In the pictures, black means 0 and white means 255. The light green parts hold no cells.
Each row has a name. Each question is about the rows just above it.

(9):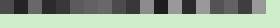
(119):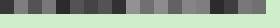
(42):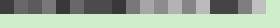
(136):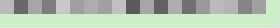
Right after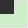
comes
[146]
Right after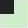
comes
[104]

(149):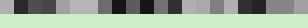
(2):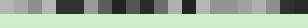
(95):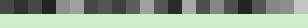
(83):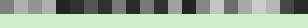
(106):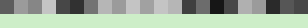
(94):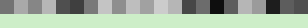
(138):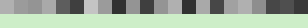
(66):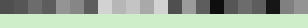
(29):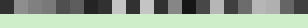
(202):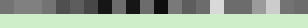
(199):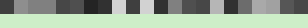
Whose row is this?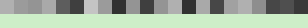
(138)
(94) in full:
[115 169 134 182  79  63 121 196 142 190 161 204 182  71 108  14  93 182
 155  29  93  79]
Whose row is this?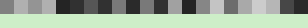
(83)
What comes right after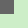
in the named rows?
[63]
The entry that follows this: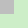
[161]
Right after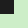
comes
[93]

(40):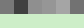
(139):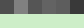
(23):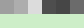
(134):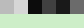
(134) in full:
[187 214  12  64  25 107]
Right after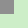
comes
[150]
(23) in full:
[158 173 220  78  70 107]
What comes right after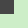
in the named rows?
[107]
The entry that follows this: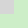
[12]

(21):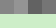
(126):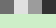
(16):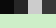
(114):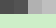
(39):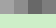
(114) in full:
[ 77  83 177 191]
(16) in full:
[  9  38 204  56]

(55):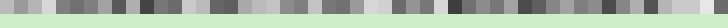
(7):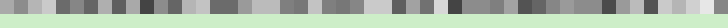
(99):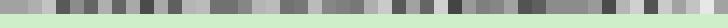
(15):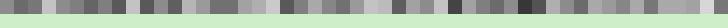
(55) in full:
[187 154 181 215 127 113 127 162  89 175  68 119 107 202 187 101  95 169
 187 195 140 127 195 119 113 154 215 208 107 148 119 215  62 113 140 119
 162  75  95 134 162 127 140  75 134 175  83 181 202 202 231 107]
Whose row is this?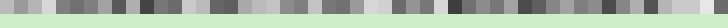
(55)
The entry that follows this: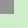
[119]
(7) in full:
[169 140 181 202 107 134 101 175  95 169  68 140 101 181 195 107 107 154
 187 187 127 119 195 127 119 134 202 202  95 162 113 215  68 140 140 127
 162  83 101 134 154 140 140  75 154 187  83 202 181 208 231 134]

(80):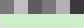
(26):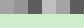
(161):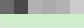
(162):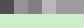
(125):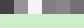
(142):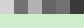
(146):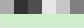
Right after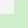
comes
[128]
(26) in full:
[164 149  93 191 164  93]
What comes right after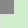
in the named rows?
[114]
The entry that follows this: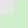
[198]
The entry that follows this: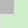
[156]

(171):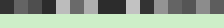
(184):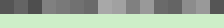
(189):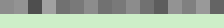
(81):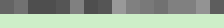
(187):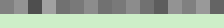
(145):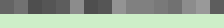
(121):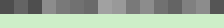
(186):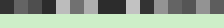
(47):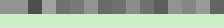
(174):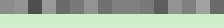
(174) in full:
[140 147  78 153 106 121 147 113 128 128 121  93 147 128 161 106]
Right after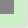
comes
[153]

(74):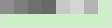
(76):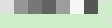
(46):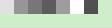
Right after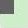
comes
[157]
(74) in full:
[142 126 111 105 200 213 179]
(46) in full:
[225 150 119  92 157 254  80]
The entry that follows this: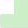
[80]
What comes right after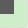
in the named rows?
[157]

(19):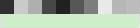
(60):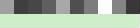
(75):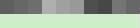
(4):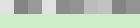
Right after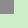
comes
[147]
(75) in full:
[ 95 103 110 175 160 153  79  71 117 103]
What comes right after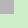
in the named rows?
[188]
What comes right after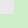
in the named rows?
[182]
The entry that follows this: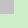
[132]
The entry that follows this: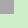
[79]

